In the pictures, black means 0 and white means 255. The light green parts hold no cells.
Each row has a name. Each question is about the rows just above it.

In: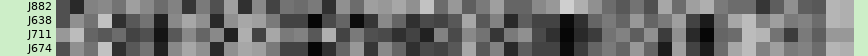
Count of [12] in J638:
2
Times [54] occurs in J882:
2

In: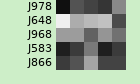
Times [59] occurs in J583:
2
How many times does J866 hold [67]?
2

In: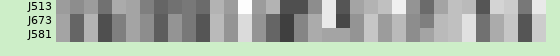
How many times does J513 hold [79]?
2
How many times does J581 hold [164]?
5
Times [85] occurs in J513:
2

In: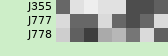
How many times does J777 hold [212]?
0
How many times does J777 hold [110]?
0
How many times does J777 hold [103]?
4
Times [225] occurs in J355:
3
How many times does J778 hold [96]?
2
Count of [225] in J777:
0
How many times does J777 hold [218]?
3

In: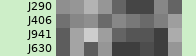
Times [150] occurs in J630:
2
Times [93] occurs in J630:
2

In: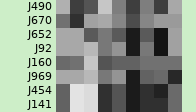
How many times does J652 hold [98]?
0
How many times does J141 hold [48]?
3
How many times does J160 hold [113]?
4
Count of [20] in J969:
0

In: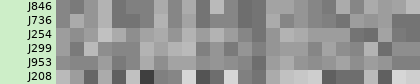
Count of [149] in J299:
3
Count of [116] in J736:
7
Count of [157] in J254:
7
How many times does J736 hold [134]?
6
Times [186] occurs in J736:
0
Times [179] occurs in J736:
2
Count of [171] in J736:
2

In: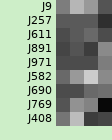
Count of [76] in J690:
2
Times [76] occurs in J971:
3
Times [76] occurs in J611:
2
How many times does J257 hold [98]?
0

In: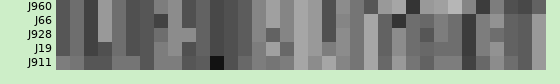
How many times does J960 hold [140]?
2
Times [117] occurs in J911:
6
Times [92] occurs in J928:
2
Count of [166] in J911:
3
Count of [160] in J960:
2
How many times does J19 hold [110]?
5
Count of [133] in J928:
2

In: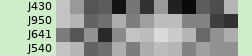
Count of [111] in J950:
1
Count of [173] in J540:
2

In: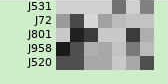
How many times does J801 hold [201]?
3
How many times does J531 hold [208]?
5
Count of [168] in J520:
3
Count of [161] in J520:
0
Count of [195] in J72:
2
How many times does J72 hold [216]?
1

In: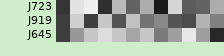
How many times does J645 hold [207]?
0
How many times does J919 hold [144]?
0

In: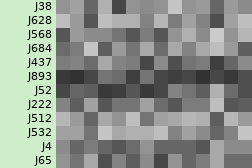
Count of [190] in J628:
3
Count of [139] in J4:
3

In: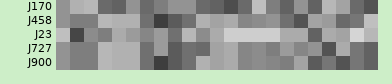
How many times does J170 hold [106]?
5
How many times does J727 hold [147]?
2
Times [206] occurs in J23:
4
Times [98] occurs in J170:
4

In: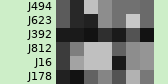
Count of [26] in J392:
3
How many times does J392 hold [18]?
2

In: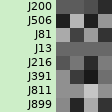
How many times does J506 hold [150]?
1
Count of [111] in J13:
0

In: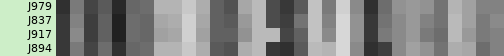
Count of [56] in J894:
2
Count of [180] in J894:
3
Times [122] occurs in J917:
3

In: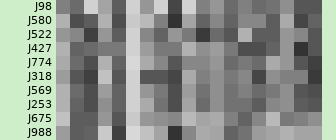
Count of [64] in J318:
1
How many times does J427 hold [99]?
2
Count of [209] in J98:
4
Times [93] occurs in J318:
0
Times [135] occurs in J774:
3
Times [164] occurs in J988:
5
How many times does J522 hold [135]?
3

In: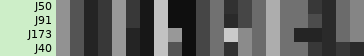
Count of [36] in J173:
4
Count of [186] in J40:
0

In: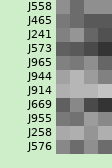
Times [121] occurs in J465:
1
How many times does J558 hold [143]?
3
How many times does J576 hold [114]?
0

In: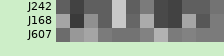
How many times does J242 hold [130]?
0
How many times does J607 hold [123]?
4
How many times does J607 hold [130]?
2
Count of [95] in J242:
6
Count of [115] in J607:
2
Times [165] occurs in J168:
2
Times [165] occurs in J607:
1

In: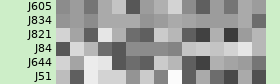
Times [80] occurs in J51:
1
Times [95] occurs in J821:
3
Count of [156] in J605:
4
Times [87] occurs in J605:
1
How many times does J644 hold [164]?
2
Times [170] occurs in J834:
5

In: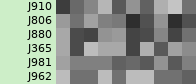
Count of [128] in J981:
4
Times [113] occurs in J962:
5
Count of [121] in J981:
0
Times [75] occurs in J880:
2
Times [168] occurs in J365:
3
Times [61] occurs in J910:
1
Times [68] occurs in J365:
1

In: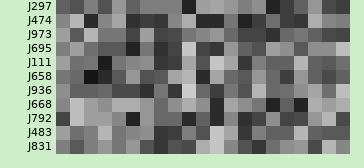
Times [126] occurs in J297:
5
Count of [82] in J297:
2
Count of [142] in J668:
4
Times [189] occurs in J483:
0
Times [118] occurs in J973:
4
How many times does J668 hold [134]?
1

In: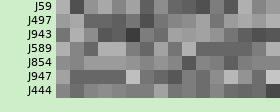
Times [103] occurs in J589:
6
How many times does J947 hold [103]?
5
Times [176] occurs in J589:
5
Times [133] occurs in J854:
6
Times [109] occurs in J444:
4

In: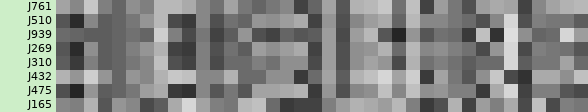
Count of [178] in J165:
3
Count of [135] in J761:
4

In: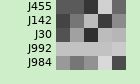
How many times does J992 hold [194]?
4
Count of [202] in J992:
1
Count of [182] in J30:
1
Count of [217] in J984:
1

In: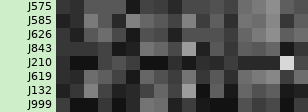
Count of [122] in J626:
1
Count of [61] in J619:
2
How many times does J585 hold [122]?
1
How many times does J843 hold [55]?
5
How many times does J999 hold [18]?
6
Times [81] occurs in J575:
2
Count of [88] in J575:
3

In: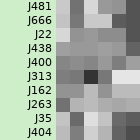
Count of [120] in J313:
2
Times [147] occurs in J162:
3
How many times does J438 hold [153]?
3
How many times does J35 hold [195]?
2
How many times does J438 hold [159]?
2

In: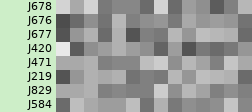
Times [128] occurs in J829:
5
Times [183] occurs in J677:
2

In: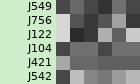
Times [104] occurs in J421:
2
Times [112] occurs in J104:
4
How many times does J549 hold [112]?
1
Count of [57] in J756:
2

